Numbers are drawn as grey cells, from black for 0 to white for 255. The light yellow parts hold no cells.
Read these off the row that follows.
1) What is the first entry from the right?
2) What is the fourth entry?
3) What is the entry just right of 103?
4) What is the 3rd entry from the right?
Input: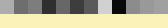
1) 160
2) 47
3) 61
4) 140
